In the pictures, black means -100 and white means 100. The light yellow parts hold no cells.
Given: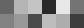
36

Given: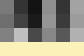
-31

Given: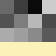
8

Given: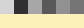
14

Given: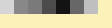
-19

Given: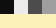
-40

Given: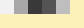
-34

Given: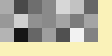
90

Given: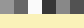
7
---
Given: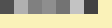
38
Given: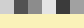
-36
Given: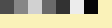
5
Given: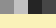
51
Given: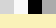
95
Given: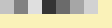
1
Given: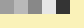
45
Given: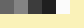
3
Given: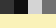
-88
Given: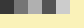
-8
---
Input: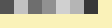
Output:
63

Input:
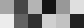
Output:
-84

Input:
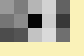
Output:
42

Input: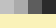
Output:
34

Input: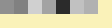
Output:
-66

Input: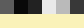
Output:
83

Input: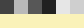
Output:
-74

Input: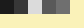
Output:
72

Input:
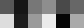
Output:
11
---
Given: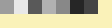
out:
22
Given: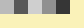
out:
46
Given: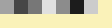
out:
27
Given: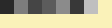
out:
-68
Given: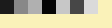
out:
-79
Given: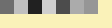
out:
-14
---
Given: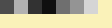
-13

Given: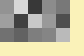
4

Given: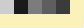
-26

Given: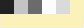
54

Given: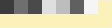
-13

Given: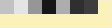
18

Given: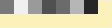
-5

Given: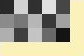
-7
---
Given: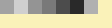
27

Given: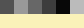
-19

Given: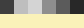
11

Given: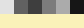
-3

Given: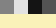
-35

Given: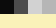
-40

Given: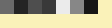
-17

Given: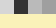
25

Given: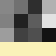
23

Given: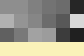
27
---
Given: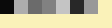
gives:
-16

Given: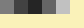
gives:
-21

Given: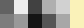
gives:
-33

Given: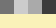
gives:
33

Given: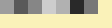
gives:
-7

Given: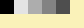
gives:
3

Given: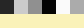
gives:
13

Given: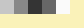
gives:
7

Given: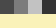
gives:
-3
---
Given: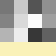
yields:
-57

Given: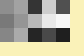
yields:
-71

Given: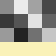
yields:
-11

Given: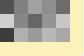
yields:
21

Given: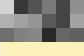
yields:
6

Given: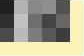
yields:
-3
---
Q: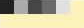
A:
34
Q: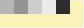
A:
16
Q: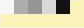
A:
36
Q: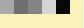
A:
-13
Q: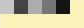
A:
-47
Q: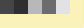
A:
-63
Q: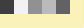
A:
90
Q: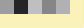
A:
-71
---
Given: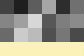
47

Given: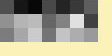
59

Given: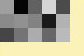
35

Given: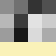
71

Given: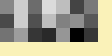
-58

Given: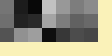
24

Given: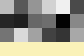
27

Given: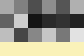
6

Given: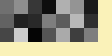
-96

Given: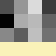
50
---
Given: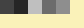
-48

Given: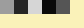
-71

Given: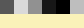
-82

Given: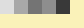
-9

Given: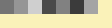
-42

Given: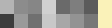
-29

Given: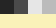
-42

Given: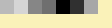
-62

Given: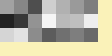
-56
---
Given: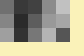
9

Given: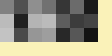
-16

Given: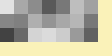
49

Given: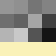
-8

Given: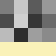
-29

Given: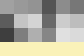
10

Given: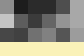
-39

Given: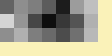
22

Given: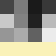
-80

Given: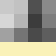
-37
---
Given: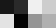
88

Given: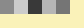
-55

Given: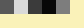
-54

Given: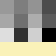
15

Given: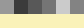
-31

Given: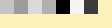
71

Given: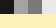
-5

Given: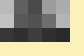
-42
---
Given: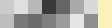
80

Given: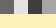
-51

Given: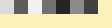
10

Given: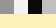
-93

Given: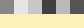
46

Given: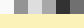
-61

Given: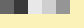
62

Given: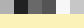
94
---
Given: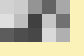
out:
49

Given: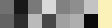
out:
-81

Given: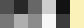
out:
-69

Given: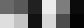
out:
-30

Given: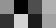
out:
-99

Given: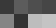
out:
-28

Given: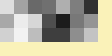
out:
85
